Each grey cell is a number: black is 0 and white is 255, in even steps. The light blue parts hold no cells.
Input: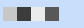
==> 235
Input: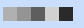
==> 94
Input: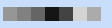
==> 101
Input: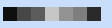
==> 92
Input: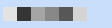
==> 165
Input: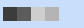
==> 206
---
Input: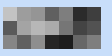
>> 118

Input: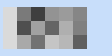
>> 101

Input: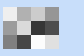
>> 218

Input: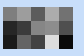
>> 134

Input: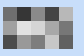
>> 213

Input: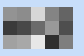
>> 107

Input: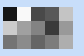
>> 131

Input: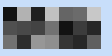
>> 18

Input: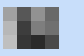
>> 61
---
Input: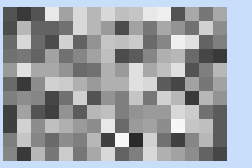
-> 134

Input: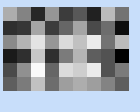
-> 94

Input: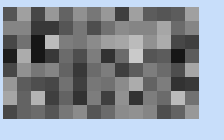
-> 71

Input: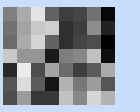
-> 77

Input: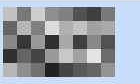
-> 182
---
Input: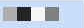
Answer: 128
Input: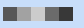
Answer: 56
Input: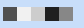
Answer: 135
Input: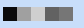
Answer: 118
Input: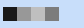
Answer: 124
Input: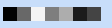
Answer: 68
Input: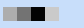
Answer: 202
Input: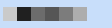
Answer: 173
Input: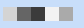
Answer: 170
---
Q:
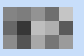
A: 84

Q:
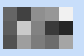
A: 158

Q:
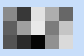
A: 42

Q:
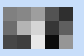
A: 62

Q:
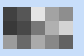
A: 105

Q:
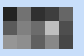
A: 142

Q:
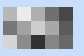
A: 139

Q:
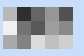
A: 130
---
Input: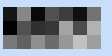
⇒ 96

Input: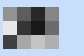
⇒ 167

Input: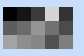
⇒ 142

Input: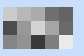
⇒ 146

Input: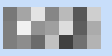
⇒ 141

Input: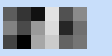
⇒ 1

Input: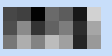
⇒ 174
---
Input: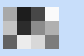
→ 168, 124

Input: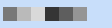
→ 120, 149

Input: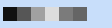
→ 17, 101

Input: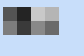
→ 84, 106

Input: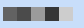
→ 98, 205

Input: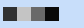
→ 49, 9

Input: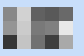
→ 136, 169

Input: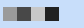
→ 154, 33

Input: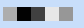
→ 173, 151

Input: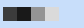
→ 60, 218
